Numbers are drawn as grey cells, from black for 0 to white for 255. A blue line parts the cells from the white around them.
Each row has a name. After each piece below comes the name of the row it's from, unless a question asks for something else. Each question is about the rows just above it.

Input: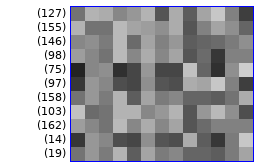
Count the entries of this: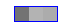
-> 3
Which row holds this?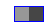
(75)
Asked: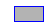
(103)
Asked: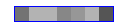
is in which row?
(103)
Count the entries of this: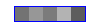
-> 5
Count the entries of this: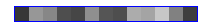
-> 13

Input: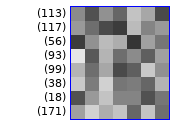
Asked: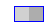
(171)
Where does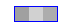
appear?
(171)
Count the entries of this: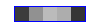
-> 5

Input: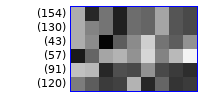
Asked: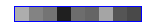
(130)
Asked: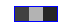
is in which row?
(120)

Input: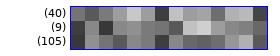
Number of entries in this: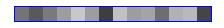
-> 14
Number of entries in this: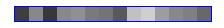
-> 14
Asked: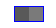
(40)
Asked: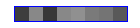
(9)
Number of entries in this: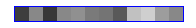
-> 12
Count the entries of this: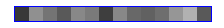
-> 14
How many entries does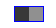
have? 2

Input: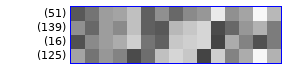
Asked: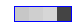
(16)
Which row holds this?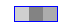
(125)
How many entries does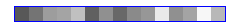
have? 15

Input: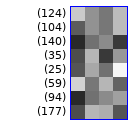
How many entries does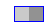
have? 2
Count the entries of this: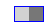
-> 2
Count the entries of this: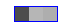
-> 3
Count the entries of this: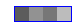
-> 4
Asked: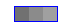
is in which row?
(94)
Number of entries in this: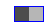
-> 2
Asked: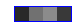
(140)

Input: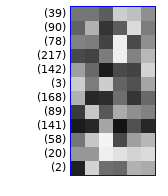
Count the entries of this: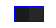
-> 2
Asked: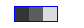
(90)
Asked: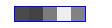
(217)
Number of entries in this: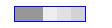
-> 5

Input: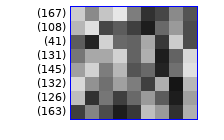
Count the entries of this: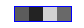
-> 4
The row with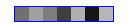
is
(132)
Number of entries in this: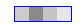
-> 4
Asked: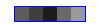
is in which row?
(108)
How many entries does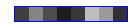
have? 8
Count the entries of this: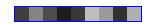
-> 9
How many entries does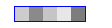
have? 5

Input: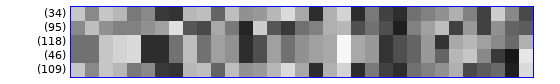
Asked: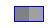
(95)
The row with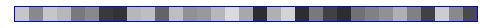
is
(34)

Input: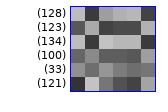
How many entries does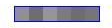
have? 6
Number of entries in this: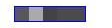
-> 5
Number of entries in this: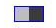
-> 2

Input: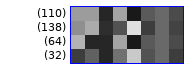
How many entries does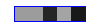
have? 5
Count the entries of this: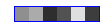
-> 6
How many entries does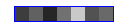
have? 7
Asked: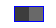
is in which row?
(138)
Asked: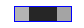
(64)
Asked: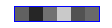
(32)
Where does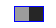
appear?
(110)

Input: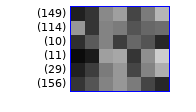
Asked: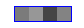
(29)
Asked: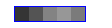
(156)

